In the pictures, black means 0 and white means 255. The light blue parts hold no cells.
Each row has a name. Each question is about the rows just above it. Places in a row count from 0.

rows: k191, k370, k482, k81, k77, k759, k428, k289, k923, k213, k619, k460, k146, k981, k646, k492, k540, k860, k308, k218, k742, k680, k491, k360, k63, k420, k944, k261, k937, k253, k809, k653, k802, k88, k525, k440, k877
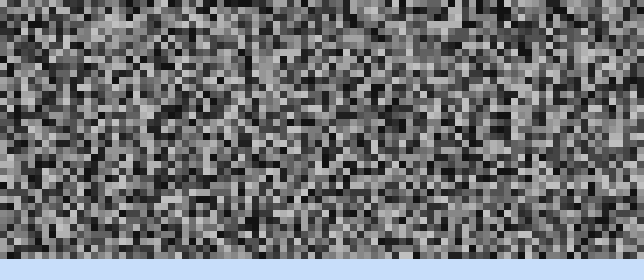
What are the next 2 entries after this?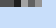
[ 56 192]
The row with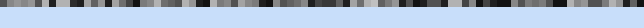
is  k370
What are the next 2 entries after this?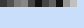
[18 44]
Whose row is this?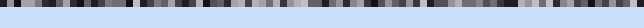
k981
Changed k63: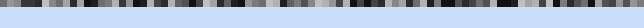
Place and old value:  54, [31]

